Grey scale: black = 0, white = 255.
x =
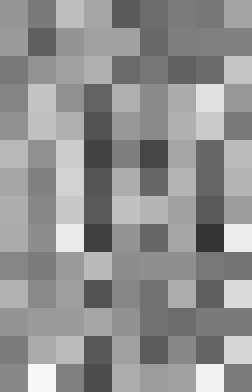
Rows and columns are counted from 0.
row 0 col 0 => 150
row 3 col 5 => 138
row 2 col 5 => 119
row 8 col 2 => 234
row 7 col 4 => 193
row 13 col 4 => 173
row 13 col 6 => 162
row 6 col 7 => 101
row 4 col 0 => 145
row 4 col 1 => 193
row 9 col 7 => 120
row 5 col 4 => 126
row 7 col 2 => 200
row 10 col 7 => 94
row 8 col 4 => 147
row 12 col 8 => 214
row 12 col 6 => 136
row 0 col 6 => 123
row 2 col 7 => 106
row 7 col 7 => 89
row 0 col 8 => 163
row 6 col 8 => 180
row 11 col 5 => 114
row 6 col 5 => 103
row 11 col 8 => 122
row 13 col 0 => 136
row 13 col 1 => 246
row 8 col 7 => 52
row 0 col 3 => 165
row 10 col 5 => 113
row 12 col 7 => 100
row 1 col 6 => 126
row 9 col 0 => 134
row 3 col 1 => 195
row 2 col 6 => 97

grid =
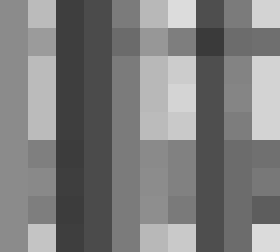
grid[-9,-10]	139
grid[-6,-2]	133
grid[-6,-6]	123
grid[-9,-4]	220
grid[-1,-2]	108
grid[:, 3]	[75, 75, 75, 75, 75, 75, 75, 75, 75]
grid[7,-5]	142
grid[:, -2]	[123, 108, 131, 133, 125, 108, 108, 108, 108]
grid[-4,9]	112
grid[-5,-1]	211
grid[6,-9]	137
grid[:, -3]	[78, 58, 78, 78, 78, 78, 78, 78, 78]
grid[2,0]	139
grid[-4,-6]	123
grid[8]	[139, 196, 62, 75, 123, 184, 201, 78, 108, 219]
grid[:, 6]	[220, 126, 204, 212, 201, 129, 129, 122, 201]
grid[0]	[139, 187, 62, 75, 123, 184, 220, 78, 123, 211]
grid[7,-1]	93
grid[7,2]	60
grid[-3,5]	140
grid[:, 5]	[184, 151, 184, 184, 187, 138, 140, 142, 184]
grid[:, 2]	[62, 62, 62, 62, 62, 60, 62, 60, 62]

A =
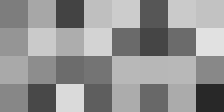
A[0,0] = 125
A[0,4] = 204
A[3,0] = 135
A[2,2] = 108
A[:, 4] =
[204, 106, 184, 172]
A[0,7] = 194
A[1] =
[149, 202, 173, 211, 106, 69, 107, 225]
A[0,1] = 167
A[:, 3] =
[191, 211, 116, 94]
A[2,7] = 136

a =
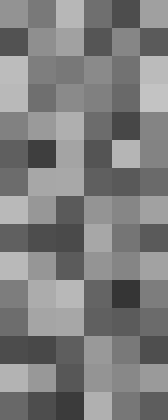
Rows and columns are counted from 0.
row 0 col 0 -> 147
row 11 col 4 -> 91
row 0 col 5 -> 160
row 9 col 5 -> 162
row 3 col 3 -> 128
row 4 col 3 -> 108
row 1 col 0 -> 82
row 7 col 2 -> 90
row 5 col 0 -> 95
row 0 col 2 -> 183
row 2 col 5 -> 187
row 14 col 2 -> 59
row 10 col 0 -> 125
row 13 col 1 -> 152
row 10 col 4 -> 53
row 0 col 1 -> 121
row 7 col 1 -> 151
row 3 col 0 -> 185
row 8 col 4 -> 117
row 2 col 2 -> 120
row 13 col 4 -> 136
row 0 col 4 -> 77
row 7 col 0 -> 185
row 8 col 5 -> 90
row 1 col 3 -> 85
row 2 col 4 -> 114
